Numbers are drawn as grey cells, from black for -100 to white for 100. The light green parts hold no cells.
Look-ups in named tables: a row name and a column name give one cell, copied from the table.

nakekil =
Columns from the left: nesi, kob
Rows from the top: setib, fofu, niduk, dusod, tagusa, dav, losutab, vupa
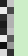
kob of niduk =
39
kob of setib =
55
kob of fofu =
-43
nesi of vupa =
71
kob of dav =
-31
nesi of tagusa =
-67

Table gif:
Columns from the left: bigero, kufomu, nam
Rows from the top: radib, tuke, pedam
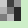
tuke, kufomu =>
-9
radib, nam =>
16
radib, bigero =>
58
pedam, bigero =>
-2
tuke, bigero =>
39
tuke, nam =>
-69
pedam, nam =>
-69
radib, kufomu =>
-50
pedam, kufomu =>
45
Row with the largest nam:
radib

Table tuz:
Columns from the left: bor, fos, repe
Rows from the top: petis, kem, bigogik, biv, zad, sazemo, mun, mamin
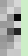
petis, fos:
48
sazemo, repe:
57
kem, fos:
69
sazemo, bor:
18
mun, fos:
32
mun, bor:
22
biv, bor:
20
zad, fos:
-30
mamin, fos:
58
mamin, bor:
32
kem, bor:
38
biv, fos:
22
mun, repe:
68
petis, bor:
26
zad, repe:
-73
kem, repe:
46

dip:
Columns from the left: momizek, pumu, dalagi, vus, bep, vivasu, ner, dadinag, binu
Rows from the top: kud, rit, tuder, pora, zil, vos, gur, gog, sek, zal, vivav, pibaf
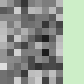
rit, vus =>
-31
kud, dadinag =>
-1
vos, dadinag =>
-23
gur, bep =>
-6
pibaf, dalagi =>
61
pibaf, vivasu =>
59
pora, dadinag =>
-12
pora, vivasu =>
-5
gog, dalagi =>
65
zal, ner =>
-44

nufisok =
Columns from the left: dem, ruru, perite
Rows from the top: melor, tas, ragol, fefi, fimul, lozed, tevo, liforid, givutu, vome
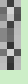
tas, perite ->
-33
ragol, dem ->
-1
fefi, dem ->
39
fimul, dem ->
5
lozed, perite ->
48
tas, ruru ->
66
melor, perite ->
47
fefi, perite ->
44
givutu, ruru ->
-53

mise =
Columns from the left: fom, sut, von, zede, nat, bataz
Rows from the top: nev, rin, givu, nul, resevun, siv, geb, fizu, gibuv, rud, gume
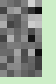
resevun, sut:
1
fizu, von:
28
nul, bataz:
52
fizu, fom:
-16
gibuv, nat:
-19
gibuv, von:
13
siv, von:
-16
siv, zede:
14
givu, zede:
4

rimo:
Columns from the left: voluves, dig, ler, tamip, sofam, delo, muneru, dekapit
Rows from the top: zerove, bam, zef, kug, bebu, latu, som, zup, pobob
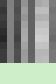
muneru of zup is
43
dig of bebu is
1
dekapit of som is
-10
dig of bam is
2
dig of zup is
2
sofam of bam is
-23
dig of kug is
2
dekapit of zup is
-6
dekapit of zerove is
-3
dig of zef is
2
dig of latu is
1
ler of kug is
-40
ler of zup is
-37

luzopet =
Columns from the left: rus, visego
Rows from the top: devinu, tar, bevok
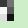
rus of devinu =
-57
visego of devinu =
-10
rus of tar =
94
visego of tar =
-31
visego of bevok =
-84
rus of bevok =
74
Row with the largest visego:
devinu

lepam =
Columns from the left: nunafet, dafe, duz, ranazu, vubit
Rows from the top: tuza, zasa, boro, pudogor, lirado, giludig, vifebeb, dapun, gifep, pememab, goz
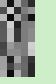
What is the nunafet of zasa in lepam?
-38
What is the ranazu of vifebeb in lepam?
-2
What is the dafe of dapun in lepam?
9
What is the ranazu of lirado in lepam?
-2
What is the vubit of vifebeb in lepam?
63
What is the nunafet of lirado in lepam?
-29
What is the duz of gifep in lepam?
29
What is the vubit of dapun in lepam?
56
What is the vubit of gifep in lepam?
-60
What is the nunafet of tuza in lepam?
33
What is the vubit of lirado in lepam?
8
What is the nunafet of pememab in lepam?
25

